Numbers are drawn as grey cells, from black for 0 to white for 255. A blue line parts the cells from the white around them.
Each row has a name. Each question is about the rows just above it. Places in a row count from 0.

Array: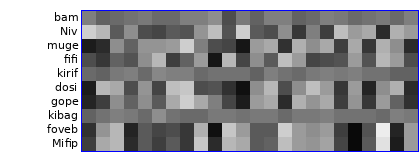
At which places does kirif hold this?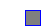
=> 3 6 7 13 17 19
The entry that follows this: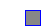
[127]
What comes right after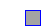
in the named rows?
[69]
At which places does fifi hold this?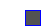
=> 3 18 20

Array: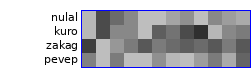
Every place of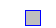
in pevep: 1 3 4 7
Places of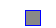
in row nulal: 3 9
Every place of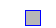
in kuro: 0 9
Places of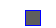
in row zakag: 7

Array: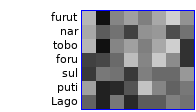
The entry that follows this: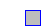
[133]
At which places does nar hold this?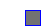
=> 2 7
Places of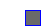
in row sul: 5 6
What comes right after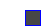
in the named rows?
[106]

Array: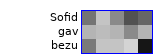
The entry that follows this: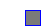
[196]
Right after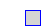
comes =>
[22]
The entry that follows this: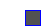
[102]
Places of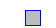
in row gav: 1
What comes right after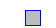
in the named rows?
[180]

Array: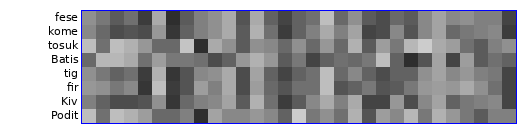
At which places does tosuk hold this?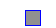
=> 10 12 15 30
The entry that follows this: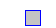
[46]
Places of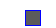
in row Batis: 14 28

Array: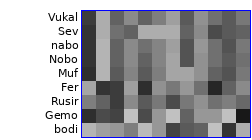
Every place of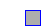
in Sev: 1 4 5 6
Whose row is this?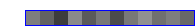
Rusir
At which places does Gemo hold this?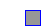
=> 5 8 9

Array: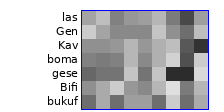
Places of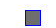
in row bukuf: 0 2 5 7
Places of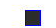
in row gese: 6 7
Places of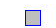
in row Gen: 8
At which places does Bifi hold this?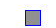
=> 0

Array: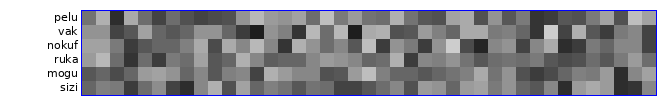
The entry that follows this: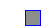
[67]
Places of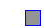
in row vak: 0 1 8 9 13
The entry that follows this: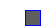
[102]

